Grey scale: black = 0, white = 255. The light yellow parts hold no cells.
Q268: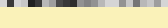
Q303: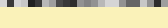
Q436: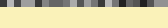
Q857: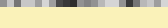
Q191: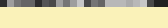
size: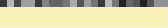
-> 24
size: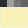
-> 4
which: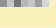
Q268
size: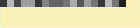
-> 18

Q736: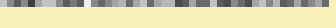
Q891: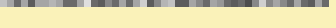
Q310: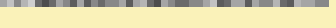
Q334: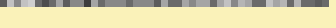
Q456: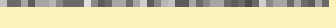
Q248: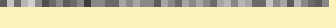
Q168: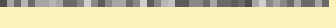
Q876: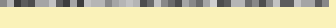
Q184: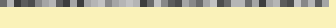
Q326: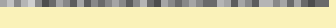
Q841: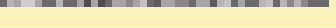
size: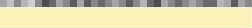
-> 36
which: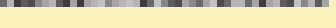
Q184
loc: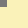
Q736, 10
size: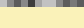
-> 12
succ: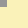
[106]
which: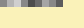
Q326
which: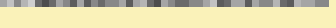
Q310

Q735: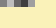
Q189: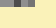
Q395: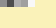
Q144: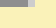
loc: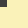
Q735, 3
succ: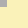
[159]
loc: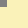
Q735, 0
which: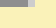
Q144

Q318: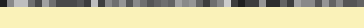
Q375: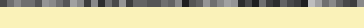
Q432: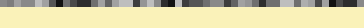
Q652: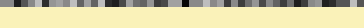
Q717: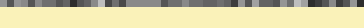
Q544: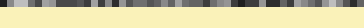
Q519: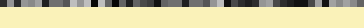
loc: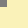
Q432, 1
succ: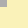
[161]

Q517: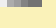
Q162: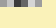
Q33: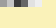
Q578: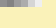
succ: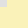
[239]
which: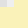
Q33
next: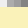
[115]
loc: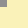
Q578, 0

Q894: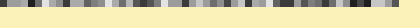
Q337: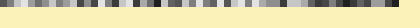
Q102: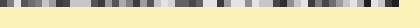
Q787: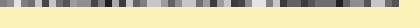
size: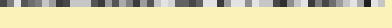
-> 55
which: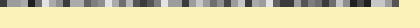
Q894
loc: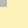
Q894, 18
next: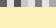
[142]
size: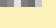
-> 6
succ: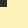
[142]
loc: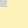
Q102, 24

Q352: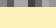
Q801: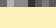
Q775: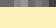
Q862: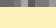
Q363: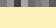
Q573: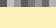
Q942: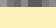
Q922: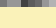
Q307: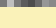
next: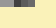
[151]
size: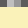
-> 4
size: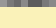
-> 8
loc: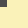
Q307, 4
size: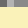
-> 4
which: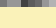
Q922

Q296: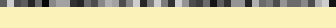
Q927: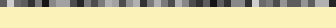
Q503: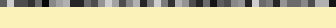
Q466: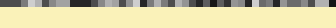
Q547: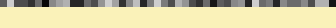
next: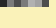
[148]
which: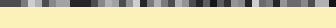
Q466
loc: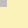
Q547, 19
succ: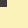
[107]
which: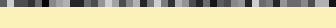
Q503

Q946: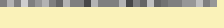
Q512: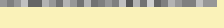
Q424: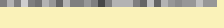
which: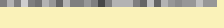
Q424
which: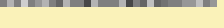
Q946
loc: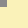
Q424, 25
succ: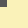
[179]
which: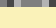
Q946
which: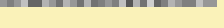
Q512

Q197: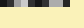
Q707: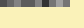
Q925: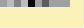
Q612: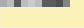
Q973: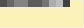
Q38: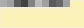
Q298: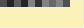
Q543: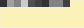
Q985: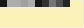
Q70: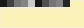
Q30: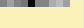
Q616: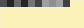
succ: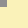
[160]
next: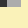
[37]
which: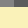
Q973

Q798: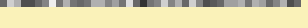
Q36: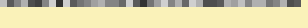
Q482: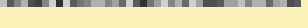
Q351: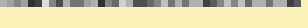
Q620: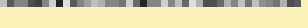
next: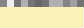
[222]
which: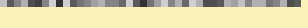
Q36
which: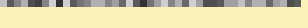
Q482
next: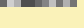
[176]
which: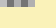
Q351
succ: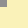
[132]
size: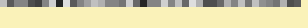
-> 43

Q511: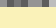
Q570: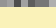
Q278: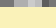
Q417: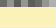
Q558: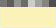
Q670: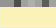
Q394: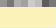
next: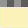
[107]
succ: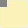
[78]

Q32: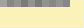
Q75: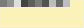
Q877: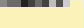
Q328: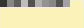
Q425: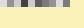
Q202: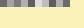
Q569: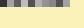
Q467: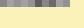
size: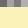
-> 4
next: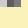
[147]
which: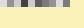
Q425
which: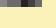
Q877
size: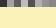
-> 8

